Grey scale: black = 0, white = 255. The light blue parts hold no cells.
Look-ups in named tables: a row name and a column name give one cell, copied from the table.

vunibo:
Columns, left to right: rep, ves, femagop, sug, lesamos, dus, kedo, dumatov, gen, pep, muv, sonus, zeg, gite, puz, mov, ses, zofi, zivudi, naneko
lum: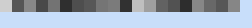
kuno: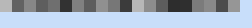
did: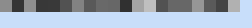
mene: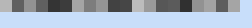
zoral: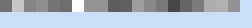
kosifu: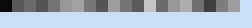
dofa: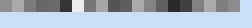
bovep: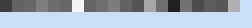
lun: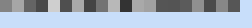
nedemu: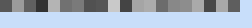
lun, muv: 51
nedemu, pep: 201
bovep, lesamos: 108
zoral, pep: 92
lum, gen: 117
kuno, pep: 119
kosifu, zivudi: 125
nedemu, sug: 50
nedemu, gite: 108
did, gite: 82
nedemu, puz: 136
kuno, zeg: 141
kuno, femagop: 135

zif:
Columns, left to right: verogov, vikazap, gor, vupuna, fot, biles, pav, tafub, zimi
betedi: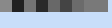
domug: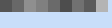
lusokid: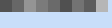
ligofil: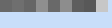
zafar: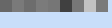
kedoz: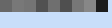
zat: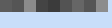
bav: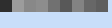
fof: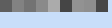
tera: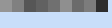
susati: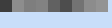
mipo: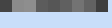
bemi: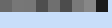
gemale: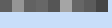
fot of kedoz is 111
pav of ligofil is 94
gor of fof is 115
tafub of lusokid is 93
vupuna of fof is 138
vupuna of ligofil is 143
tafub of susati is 140
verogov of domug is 84

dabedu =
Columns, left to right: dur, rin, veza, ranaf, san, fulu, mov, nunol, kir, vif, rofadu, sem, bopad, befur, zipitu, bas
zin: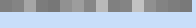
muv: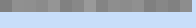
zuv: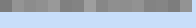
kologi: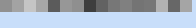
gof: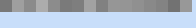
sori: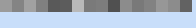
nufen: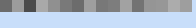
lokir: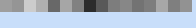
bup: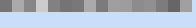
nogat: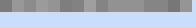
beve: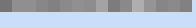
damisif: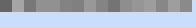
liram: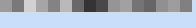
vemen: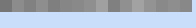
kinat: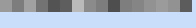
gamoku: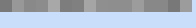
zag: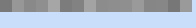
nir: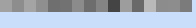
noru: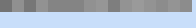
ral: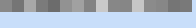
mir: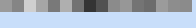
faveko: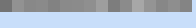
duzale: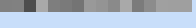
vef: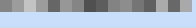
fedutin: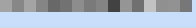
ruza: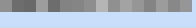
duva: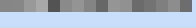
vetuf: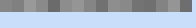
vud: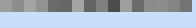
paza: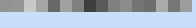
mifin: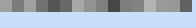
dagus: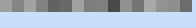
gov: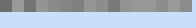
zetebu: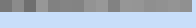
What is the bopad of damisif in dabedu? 157
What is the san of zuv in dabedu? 153
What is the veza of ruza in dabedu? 105
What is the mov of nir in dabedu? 139
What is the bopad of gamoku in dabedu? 136
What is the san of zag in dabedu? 166
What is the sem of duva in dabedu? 107
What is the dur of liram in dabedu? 155
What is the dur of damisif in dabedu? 101
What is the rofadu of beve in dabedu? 137
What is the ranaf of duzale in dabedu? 169

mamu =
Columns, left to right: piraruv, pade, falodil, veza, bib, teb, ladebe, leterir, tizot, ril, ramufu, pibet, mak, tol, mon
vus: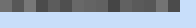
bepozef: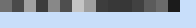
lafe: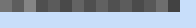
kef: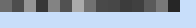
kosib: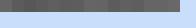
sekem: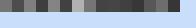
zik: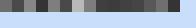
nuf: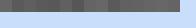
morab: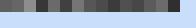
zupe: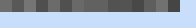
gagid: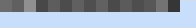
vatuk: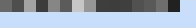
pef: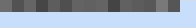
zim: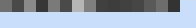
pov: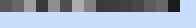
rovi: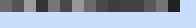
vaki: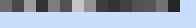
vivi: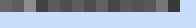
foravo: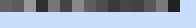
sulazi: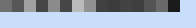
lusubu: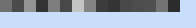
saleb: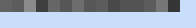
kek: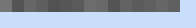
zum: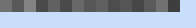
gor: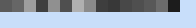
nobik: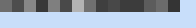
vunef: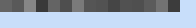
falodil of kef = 149
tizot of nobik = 63
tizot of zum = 96
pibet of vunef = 79
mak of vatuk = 89
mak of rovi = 89
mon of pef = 86
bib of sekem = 132
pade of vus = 87

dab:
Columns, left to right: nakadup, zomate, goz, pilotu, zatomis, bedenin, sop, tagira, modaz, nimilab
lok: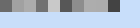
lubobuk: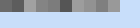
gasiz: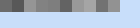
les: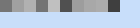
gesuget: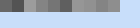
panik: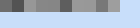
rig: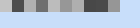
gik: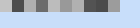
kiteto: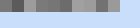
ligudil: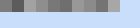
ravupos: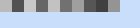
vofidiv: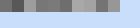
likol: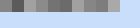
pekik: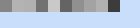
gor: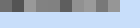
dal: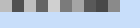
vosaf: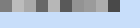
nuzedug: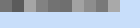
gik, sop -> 177
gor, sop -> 145
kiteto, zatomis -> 118
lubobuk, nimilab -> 153
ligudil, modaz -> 116
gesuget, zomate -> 83
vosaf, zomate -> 188

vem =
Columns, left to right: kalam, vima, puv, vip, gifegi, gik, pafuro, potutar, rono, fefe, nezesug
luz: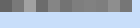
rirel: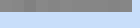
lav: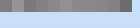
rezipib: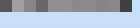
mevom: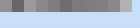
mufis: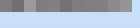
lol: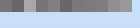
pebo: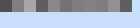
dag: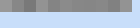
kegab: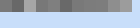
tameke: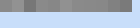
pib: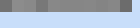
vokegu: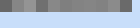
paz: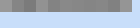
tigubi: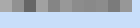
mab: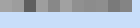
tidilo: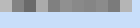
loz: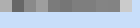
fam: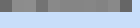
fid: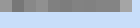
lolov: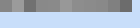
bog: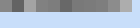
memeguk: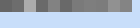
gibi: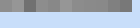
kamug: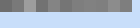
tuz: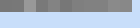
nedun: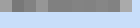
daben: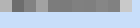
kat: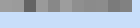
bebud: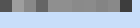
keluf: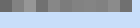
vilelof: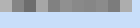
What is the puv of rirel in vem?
129
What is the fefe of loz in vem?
131
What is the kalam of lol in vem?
117
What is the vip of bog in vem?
129
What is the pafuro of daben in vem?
128
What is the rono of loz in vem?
132
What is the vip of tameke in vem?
138
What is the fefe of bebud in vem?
137
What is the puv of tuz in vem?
152
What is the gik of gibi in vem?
150
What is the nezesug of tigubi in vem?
151
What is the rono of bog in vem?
126
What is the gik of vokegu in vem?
127
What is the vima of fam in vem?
140
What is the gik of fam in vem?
133

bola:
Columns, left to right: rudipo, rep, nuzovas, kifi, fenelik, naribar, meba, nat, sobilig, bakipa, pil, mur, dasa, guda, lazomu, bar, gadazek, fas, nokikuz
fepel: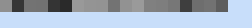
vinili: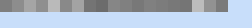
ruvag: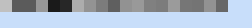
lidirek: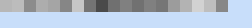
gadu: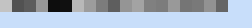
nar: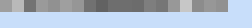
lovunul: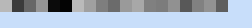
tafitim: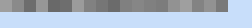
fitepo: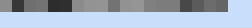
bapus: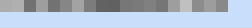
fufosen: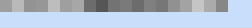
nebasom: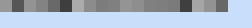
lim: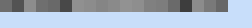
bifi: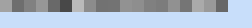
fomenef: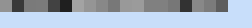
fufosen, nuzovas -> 147
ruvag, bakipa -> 95
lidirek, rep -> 188
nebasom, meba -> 171
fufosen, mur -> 108
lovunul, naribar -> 3
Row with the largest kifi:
lidirek

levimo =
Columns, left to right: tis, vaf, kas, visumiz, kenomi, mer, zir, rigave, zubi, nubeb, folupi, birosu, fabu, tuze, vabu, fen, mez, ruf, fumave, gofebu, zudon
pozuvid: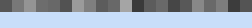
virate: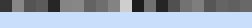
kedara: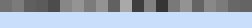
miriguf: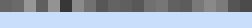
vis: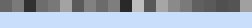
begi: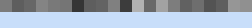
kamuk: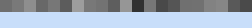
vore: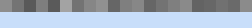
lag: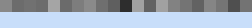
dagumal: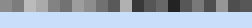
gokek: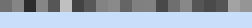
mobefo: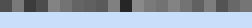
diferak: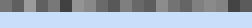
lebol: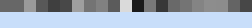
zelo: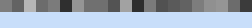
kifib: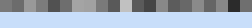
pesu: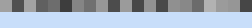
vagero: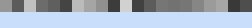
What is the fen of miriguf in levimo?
92
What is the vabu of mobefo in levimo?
131
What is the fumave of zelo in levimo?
149
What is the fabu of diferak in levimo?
93
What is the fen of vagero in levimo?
118
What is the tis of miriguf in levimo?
101
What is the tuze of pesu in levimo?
73
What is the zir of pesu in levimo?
133
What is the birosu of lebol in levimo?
26
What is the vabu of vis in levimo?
138

